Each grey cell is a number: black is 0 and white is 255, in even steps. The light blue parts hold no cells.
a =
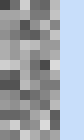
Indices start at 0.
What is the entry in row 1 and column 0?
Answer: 165
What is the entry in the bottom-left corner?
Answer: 133
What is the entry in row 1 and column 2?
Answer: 174
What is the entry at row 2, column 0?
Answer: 154
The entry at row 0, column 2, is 207
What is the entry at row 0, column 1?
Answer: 111
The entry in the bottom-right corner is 165
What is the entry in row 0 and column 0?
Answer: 65
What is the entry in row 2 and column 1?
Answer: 144
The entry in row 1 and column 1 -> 165
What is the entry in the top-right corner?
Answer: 186

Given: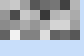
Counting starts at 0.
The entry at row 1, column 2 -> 201
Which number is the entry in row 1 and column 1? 75
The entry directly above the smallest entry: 109
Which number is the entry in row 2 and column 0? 139
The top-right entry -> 181
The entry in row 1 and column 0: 150
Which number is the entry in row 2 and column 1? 150
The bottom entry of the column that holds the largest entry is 242
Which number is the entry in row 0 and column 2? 159
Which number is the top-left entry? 191
